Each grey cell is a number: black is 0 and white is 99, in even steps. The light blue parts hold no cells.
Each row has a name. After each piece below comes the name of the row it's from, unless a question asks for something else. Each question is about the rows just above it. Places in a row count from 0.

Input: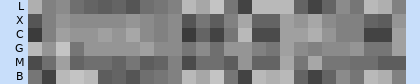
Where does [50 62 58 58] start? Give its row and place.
C, 1
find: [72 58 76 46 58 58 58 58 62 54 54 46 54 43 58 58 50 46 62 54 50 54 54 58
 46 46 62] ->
G
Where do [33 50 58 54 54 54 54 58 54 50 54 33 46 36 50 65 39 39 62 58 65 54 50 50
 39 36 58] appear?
X
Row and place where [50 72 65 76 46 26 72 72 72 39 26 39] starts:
L, 10
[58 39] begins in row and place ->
M, 15
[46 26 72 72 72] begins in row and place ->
L, 14
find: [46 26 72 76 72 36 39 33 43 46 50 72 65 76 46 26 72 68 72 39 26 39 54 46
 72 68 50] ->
B

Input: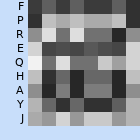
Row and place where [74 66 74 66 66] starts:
P, 1
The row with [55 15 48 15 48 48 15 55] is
A
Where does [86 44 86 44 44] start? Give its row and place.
R, 1
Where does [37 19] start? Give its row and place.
F, 6
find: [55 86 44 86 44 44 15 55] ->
R
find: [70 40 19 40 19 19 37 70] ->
Y

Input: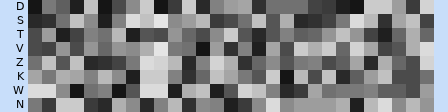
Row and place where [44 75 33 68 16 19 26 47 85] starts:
S, 15
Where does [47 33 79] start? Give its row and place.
K, 15
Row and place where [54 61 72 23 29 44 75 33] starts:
S, 10

